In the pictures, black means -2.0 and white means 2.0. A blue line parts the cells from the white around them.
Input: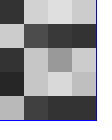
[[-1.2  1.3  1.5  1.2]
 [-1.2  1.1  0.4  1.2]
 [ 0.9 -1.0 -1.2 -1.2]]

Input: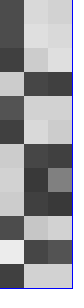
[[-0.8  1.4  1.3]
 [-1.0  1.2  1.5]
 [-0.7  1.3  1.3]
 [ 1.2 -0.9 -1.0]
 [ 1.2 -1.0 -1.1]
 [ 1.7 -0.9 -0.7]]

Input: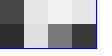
[[-0.9  1.6  1.8  1.6]]

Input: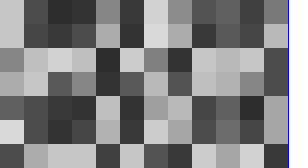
[[ 1.1 -0.8 -1.3 -1.2  0.1 -1.1  1.3  0.2 -0.7 -0.5 -1.0 -0.1]
 [ 0.1  1.0  1.3  1.0 -1.3  1.2  0.0 -1.2  1.1  0.9  1.1 -0.8]
 [-0.5 -0.8 -1.1 -1.2  1.0 -1.2  0.5  0.9 -0.9 -0.5 -1.3  0.6]
 [-0.8  0.7  1.1  1.1 -1.0  1.1 -0.7 -1.1  1.2  0.6  1.3 -1.1]]

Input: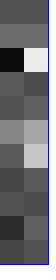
[[-0.7 -0.7]
 [-1.8  1.7]
 [-0.7 -0.5]
 [-0.6  1.1]
 [-0.7 -0.8]
 [-0.9 -0.7]]

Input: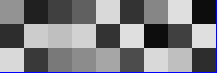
[[ 0.3 -1.5 -1.0 -0.5  1.4 -1.2  0.1  1.5 -1.8]
 [ 1.4 -1.1 -0.1  0.2  0.6 -0.8  1.4  1.0 -1.3]]

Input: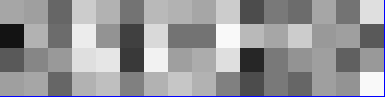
[[ 0.6  0.5 -0.4  1.2  0.8 -0.2  0.9  0.8  0.6  1.2 -0.8 -0.1 -0.3  0.6
  -0.2  1.5]
 [-0.6  0.1  0.4  1.5  1.6 -1.1  1.8  0.5  0.7  1.5 -1.4 -0.1  0.3  0.5
  -0.5  0.4]]
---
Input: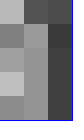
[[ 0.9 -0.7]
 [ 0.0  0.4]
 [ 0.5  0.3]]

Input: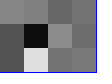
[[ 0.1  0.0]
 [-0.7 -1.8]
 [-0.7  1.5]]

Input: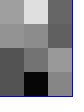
[[ 0.5  1.5]
 [ 0.3  0.2]
 [-0.7 -0.2]]

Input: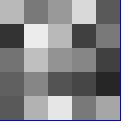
[[ 0.9 -0.1]
 [-1.2  1.7]
 [-0.2  1.0]]

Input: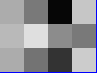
[[ 0.7 -0.1]
 [ 0.9  1.5]
 [ 0.7 -0.2]]

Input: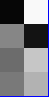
[[-1.9  1.9]
 [ 0.1 -1.7]
 [-0.3  1.1]]

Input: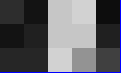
[[-1.3 -1.7]
 [-1.7 -1.5]
 [-1.4 -1.4]]

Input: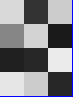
[[ 1.4 -1.2]
 [ 0.1  1.3]
 [-1.5 -1.4]]
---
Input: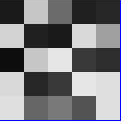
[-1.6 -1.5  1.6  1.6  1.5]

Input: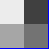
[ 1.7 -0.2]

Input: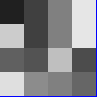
[-1.5 -1.0  1.0 -0.4]

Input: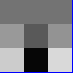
[-0.2 -0.6  1.4]

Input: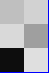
[1.0 0.5]

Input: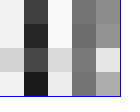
[ 1.8 -1.4  1.4 -0.2]
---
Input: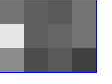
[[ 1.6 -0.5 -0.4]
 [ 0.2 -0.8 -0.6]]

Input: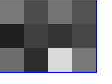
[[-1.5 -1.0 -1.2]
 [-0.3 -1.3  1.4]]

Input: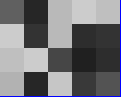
[[ 1.2 -1.2  0.9]
 [ 1.0  1.2 -0.9]]

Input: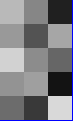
[[ 0.4 -0.7  0.6]
 [ 1.3  0.2 -0.4]]

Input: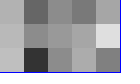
[[ 0.9  0.2  0.4]
 [ 1.0 -1.2  0.2]]

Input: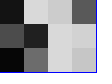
[[-0.8 -1.5  1.4]
 [-1.9 -0.3  1.4]]

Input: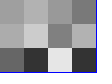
[[ 0.7  1.2  0.0]
 [-0.4 -1.2  1.6]]

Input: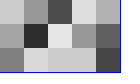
[[ 0.6 -1.3  1.6]
 [ 0.0  1.4  1.2]]

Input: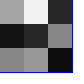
[[-1.7 -1.4  0.1]
 [ 0.1  0.4 -1.8]]
